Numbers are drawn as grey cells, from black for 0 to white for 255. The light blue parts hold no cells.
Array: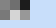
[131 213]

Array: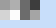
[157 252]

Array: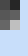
[72 96]

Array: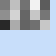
[123 211 100]

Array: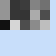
[149  54  77]

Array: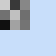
[205 192 116]
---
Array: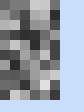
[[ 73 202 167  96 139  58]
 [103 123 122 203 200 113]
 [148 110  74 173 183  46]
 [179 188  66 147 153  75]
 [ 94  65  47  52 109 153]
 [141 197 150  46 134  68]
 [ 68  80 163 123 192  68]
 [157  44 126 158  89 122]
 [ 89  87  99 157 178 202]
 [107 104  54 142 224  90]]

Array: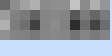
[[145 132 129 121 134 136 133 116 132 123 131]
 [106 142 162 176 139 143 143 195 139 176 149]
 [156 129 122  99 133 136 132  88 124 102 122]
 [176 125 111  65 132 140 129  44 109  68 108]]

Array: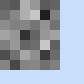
[[132  72 132 135 112 127]
 [ 96  88 176 151  91  99]
 [110 135 174 198  30 130]
 [140 128 133 117 146 114]
 [163 150  50  99 150 162]
 [127 152 101 108 199  96]
 [ 78 113 166 142  60 107]]

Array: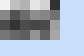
[[117 103  94 147  98 167]
 [241 192 179 229 211  50]
 [135  82 108 142 133 113]
 [ 76  51  76  70  74 159]]

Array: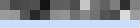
[[155 150  84  39  69 142 147 112 134 113  84  75 219 156]
 [108  70  75  80  20  94  96  76 199 118  97 126  45 129]]

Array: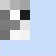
[[114 247 242]
 [206 177 164]
 [114 252  28]
 [123 130 229]]

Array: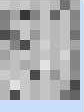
[[182  77 200 182 196 184 117 100]
 [201 192 200 182 196 184 114 173]
 [126 163  54 131 196 102 194 133]
 [131 192 200 182 196 184 194 137]
 [ 77 112 200 152 196 184 194 114]
 [182 132  76 182 207 184 194 162]
 [161 192 200 182 196 184 211 133]
 [184 192 171 182 226 184 194 133]
 [202 192 200  74 196 150 194 141]
 [182 223 200 182 196 184 174  73]]
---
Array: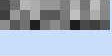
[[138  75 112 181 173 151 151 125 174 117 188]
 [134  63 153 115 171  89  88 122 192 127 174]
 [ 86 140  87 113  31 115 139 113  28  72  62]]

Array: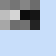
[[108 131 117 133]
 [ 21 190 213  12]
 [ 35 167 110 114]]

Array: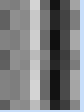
[[163 130 126 145 212 103  19  74]
 [124  97 143 138 200 119  38  67]
 [125  97 143 138 200 119  37  67]
 [168 129 125 145 206 107  16  72]
 [168 130 126 146 207 106  15  72]
 [135  93 143 140 186 129  29  61]
 [123  96 143 136 199 120  38  66]
 [168 129 125 145 206 107  16  72]
 [165 130 126 146 212 104  18  74]
 [164 130 126 146 212 104  18  74]
 [133  93 143 139 187 128  32  61]]

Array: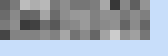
[[148  96 122 188 174 184 121 142 118 118 125 168  55 136  95]
 [127 107 137 100 104 165 107 142 152 154 129 144 142 121 140]
 [102 122 142  58  65 109  88 132 137 154 128 138 145 101 139]
 [118  69 131 131 130 143 129 166 115 138 102 163 204 145 160]]

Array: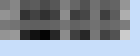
[[149 120 134  86  92  75  87 126 102  82 112  94 100]
 [174 147 137  50  66  48  64 141  61  70 117  62  92]
 [124 120 115  97  95  96 100 116  98 103 113 101 107]
 [204 148 153  38  17   4  38 140  63  39 119  66  82]]

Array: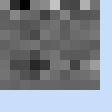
[[114 143  41   1 126 138 195  75  70 176]
 [ 90  96 135 106 102  64  98 130  82  86]
 [112  97  94  84  89 106 113  93 113 102]
 [119 115 105  88  74 119 109  94 107 111]
 [ 92  97 103 110 114  95  98 106 101  96]
 [107 105  91  93  72 108 117  92  90  91]
 [156 112  72  73  39  56 118 122  67 127]
 [122 115 102  83  70 123 109  92 108 111]
 [102 103 100 105 101 102 102 100 100 101]]

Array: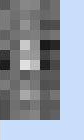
[[110  89 115 135 132  97]
 [110 123 112 124 113 105]
 [ 77 123 106 146 119  73]
 [116  98 115 124 126 105]
 [ 38 123  99 201 145  26]
 [ 90  55 114 157 151  65]
 [ 71  30 112 223 189  34]
 [ 90  98 112  91 113  89]
 [ 84 123 106 135 119  81]
 [116  89 115 168 145  97]
 [ 90  81 112 102 119  89]
 [ 97  81 114 124 132  89]]

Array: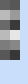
[[ 87  97]
 [154 186]
 [ 58 105]
 [230 186]
 [135 124]
 [ 55  87]]
